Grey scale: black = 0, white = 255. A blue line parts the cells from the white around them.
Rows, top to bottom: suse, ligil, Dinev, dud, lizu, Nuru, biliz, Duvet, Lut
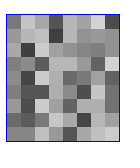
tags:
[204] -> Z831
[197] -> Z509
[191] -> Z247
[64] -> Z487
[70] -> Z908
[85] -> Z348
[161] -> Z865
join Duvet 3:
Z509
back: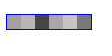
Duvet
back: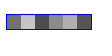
Nuru

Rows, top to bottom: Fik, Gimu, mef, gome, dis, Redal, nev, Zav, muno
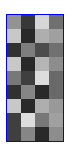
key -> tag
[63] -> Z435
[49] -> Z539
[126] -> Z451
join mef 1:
Z451
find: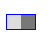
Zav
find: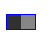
Redal
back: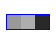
nev
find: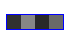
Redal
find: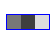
dis

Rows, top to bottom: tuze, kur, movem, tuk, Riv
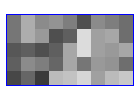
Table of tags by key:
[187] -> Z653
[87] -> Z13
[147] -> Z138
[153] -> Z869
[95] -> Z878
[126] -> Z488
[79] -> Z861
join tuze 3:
Z138
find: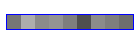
tuze
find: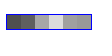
movem
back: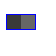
Riv

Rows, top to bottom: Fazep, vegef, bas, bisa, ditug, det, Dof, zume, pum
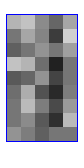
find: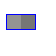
bas
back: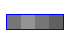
bas

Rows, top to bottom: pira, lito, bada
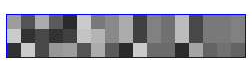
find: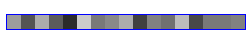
pira
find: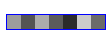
bada
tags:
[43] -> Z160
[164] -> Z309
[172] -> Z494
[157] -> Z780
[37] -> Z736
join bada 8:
Z160
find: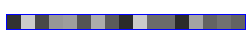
bada

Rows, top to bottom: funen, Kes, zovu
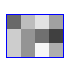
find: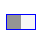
zovu
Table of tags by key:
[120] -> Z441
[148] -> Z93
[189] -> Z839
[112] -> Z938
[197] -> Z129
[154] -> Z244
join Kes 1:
Z93
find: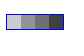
Kes

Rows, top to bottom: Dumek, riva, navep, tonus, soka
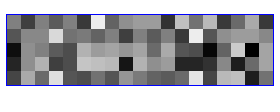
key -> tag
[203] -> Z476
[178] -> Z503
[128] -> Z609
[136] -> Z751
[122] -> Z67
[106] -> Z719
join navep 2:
Z609
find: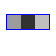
Dumek
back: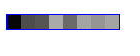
navep
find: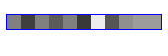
riva
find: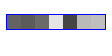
soka
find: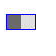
soka

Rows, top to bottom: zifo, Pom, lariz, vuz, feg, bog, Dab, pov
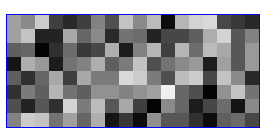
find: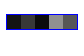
pov
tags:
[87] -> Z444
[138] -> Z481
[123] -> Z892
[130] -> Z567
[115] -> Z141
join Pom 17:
Z567

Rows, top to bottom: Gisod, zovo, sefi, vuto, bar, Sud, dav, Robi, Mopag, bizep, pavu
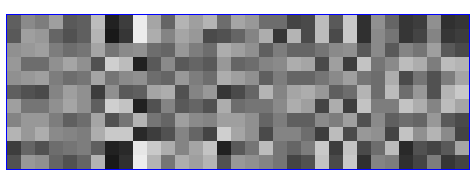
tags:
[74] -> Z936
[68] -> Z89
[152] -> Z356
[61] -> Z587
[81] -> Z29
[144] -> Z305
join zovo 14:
Z936
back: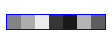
zovo
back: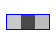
zovo
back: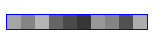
Sud
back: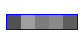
Robi
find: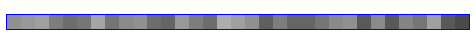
sefi
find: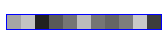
bizep

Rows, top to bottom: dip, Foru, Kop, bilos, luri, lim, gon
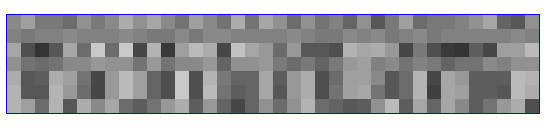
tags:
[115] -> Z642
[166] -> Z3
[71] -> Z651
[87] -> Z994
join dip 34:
Z3
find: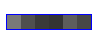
Kop

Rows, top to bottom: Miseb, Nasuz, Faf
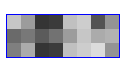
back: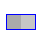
Nasuz
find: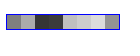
Faf

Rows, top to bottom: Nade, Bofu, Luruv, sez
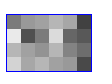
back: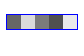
Bofu
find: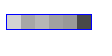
sez
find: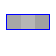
sez
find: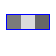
Bofu

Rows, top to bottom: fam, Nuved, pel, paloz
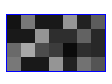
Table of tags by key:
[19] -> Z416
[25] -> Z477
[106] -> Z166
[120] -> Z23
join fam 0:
Z416
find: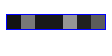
fam
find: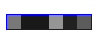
fam
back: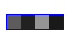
fam
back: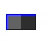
Nuved

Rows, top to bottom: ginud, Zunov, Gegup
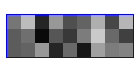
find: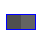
ginud
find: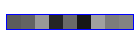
Gegup
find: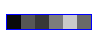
Zunov
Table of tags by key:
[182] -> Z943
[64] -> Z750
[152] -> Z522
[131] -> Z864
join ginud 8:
Z943
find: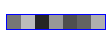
ginud

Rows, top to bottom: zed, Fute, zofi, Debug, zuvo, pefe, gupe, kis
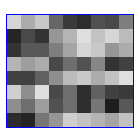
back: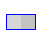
Fute
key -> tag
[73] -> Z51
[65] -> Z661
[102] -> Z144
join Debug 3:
Z51

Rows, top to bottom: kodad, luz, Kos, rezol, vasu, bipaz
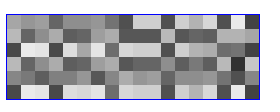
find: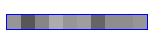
vasu
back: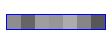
vasu
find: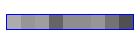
vasu
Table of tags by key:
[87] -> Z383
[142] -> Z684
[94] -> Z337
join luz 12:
Z383
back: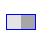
Kos
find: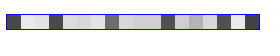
bipaz
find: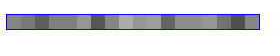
vasu

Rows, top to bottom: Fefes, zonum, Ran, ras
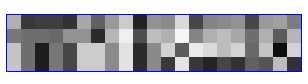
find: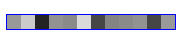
Fefes
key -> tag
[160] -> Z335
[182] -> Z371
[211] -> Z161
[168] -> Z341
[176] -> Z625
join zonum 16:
Z341

